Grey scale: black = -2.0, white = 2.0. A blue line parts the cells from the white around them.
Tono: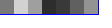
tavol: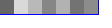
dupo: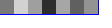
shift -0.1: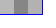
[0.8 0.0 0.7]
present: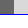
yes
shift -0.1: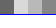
[-0.5  1.3  0.8  0.0]

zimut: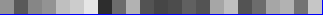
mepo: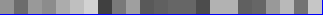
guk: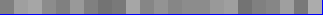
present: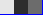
yes
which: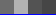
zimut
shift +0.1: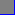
[0.1]
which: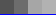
zimut
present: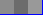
no

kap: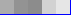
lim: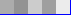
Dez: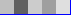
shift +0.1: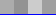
[0.8 0.4 1.3 0.6]
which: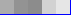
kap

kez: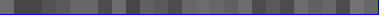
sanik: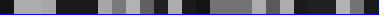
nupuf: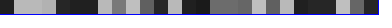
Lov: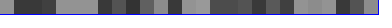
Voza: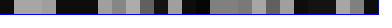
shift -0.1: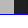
[ 0.8 -1.6]
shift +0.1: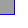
[0.6]

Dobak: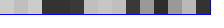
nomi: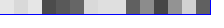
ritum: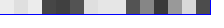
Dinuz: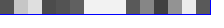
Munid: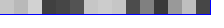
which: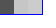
Munid
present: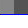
no
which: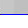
Dobak
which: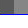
Dinuz
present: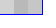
no
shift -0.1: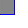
[0.0]
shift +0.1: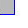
[1.0]

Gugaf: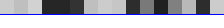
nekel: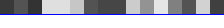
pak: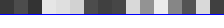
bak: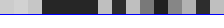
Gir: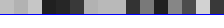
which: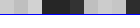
Gugaf
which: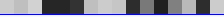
Gugaf
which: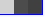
pak
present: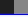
yes
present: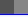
no
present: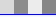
no

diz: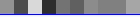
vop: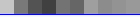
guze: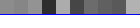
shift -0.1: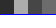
[-1.4  0.6 -1.0 -0.4]
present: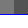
yes
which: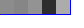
guze
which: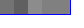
diz
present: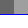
yes
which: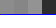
guze
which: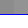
vop

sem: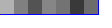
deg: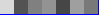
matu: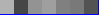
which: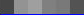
matu
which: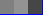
deg
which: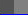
deg
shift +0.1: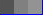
[-0.6  0.1  0.4]
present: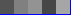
no

